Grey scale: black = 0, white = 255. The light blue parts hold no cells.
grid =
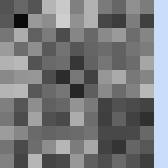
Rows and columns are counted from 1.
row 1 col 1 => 83
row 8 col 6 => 147
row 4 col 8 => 108
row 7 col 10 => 129
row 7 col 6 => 38
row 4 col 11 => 125
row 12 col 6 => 152
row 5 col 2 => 184
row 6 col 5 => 44
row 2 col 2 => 11
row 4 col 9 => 97
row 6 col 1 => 137
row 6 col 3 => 150
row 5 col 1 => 178
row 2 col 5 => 206
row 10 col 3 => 106
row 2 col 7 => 177
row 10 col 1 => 156
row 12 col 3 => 182
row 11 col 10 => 101
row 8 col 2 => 86
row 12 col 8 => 78
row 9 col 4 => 81
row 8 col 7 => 122
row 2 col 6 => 145
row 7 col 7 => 94
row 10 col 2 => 135
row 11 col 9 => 52
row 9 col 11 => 48
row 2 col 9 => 60
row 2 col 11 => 64
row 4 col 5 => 115
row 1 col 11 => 124
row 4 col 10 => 116
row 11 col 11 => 87
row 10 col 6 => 107
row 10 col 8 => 72

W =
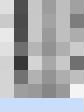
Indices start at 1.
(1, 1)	223
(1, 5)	190
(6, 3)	178
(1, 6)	161
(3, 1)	233
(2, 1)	202
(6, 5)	174
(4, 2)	111
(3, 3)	200
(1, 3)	199
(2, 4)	163
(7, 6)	244

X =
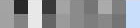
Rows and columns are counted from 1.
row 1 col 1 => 163
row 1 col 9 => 127
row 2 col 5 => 155
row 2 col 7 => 126
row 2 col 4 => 102

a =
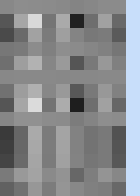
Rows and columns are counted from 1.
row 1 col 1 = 136
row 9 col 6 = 124
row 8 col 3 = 219
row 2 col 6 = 33
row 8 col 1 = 85
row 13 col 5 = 147
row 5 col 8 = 152
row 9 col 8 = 142
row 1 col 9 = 139
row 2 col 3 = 217
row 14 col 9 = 104
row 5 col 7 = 121
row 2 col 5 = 170
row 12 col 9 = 87
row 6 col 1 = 136
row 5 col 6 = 85
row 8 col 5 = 172
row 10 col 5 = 164
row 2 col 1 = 86
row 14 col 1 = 97
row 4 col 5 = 142
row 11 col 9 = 84
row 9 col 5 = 139
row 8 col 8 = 161
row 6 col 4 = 137
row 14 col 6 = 136
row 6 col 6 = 136
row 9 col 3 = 145
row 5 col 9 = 128
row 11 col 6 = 130
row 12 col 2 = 106
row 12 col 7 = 118
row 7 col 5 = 153
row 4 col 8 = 129
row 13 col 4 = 138
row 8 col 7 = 110
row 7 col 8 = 152
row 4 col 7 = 134

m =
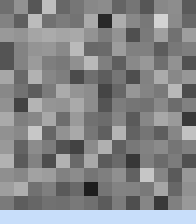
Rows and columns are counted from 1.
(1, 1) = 111
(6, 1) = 167
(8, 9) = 125
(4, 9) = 157
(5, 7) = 185
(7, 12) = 121
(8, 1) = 145
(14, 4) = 127
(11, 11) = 130
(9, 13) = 154
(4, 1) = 84
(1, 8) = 140
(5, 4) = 126
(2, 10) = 136
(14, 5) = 89
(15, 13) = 128
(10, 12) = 94
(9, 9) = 134
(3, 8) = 124
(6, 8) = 93
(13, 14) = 152
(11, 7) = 139
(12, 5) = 178
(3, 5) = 165
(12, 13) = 124
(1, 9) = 100
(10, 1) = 145
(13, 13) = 90
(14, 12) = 166
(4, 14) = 127
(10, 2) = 137
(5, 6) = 144
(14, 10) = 130
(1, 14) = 90
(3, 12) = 160
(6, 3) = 178

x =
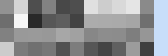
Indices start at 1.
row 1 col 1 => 146
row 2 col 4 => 87
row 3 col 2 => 153
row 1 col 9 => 217
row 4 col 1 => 204
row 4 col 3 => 112
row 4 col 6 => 125
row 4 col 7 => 86
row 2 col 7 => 172
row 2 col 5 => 94
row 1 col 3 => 78
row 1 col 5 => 72
